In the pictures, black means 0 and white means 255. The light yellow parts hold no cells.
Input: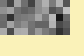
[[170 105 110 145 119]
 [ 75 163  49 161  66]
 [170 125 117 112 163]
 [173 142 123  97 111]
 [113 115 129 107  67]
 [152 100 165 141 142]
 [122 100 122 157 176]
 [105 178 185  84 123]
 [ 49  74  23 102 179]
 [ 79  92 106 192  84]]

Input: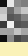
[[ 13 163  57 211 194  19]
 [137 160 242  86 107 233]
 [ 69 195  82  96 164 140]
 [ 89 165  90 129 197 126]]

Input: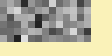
[[168 106 116 148 123 146]
 [108 108  98  82 190 168]
 [ 32 125 104 171 214 136]
 [222 150 174 171 134  43]
 [108 180 114 179 117 150]
 [ 97 172  35  45 153 119]
 [132 128 177  97 169 101]
 [146  74 144 129  98 209]
 [137  95 203 163 167 110]
 [126 153 130 134 187 136]
 [133 215 138 190 195 173]
 [161 121 156 102 133  69]
 [123  59 174 171 185 125]]

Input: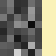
[[ 82  95  57  39  59 120  81  88]
 [ 78  90 115  82  78  61 110 121]
 [209  66  24  67 142 108  42  48]
 [113  37  61  78 130  74  61  51]
 [ 32 173  86 107  13 146 153 110]
 [140  68  64  64 107  74  77  83]]

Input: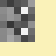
[[136 137 110 134 140  91]
 [164 152  54 151 153  61]
 [142  63  92 139  69  83]
 [ 70 244  85  63 242  93]
 [ 96 109 144  89 108 155]]

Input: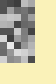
[[208 107 111 215  84 180 189  81  82]
 [139 151 233  63  84 175 199 158  72]
 [149 219  75 155 202  71 194 108  61]
 [192 209 149 128 125 104 111 116 188]
 [ 76 189 180 163  67 110 158  93 168]]

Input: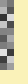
[[108  63 225 125  90 131 197  51 184 149]
 [158 203  59 139 170 133  76 217  87 118]]
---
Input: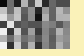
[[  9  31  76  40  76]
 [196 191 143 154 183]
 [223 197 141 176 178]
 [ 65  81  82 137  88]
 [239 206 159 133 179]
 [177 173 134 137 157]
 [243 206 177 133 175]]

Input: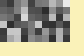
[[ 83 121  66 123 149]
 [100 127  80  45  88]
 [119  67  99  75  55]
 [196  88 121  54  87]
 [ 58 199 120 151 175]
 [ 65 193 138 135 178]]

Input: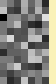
[[153  75 103  40]
 [193  55  89  87]
 [  1 139 137 222]
 [119 186  46 123]
 [120  85 164 152]
 [159  82 189  42]
 [107 114  57  78]
 [ 45  97 190 178]
 [123  79 197 105]
 [107 203  60 129]
 [ 91  95 137 159]
 [138  65  67  65]]

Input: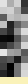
[[226 208]
 [204 169]
 [ 93 181]
 [192  97]
 [ 70 142]
 [ 10  80]
 [ 40 108]
 [229 154]
 [ 74  26]
 [ 63 116]
 [ 38 115]]

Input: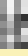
[[158 153]
 [155 156]
 [118  90]
 [144  98]
 [121 104]
 [153 139]
 [127  86]]

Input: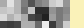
[[171 181  82 141 216]
 [197 181 195  45 121]
 [218 201  70  33 121]
 [ 68  70 175 237 123]]

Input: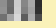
[[142 203 168]
 [146 206 162]
 [113 216 173]]
